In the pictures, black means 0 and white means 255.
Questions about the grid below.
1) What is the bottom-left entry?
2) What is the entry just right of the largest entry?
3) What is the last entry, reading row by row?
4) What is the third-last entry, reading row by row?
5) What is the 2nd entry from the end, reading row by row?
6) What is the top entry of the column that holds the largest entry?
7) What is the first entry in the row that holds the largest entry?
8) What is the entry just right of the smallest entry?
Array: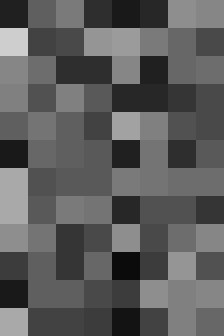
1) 169
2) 66
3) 103
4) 66
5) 128
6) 32
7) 206
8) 60

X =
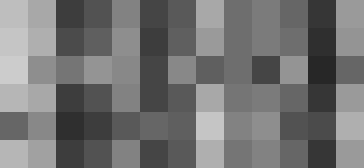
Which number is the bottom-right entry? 154
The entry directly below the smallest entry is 54
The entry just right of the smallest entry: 102
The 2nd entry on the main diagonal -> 175
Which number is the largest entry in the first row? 190
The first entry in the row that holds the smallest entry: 204
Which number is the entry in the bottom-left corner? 182
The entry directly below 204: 182
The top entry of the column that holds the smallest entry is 54
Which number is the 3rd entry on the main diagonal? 117
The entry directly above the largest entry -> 197
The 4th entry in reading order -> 82
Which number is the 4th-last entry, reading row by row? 130
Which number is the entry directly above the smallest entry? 47
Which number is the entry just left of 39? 148
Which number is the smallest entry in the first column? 102
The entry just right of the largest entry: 142

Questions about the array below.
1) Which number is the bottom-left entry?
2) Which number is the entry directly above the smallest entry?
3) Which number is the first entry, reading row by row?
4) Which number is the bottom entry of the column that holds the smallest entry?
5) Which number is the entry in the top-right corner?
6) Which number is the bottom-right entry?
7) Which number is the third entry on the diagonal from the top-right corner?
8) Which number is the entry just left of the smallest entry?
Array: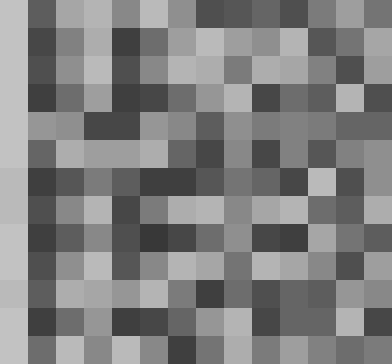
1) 194
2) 123
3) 194
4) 136
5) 116
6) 123
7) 129
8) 79

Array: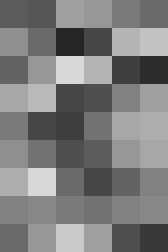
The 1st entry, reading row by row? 92
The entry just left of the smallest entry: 106
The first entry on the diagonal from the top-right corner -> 106
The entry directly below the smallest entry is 216
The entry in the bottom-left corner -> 106
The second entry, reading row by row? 86
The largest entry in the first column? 173
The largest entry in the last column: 194
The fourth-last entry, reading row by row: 201
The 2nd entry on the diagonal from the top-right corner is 180
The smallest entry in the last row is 57
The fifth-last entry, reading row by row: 151

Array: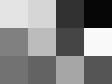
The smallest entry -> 6
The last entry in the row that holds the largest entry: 249
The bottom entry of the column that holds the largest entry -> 85
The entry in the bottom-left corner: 114

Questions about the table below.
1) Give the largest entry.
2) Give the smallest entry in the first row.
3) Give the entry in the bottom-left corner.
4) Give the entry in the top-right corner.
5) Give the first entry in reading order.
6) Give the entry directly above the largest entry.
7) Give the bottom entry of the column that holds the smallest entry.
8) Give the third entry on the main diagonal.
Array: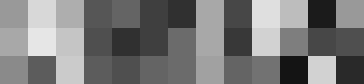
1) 230
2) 27
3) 138
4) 153
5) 153
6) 216
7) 20
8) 203

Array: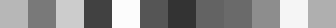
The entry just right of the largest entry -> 85
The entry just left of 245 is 141
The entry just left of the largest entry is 65

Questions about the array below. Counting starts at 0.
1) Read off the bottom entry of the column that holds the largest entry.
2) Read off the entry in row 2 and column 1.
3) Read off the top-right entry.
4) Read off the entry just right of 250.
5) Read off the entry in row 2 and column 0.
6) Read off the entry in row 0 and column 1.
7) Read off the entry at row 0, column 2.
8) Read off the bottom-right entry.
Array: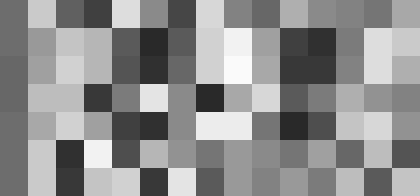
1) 153
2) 160
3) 168
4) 168
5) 103
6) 202
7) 96
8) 196

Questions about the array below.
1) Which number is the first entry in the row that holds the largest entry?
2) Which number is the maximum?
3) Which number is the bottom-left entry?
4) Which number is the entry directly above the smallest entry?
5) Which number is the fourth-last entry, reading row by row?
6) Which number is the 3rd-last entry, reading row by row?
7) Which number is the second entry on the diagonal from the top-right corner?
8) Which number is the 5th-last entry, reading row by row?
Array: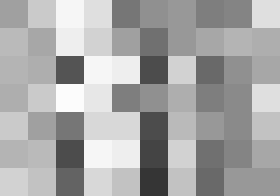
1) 174
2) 252
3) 210
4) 68
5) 194
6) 105
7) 180
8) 53

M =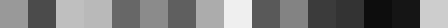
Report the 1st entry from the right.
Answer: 205
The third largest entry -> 191
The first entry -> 153
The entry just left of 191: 75
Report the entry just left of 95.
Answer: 139
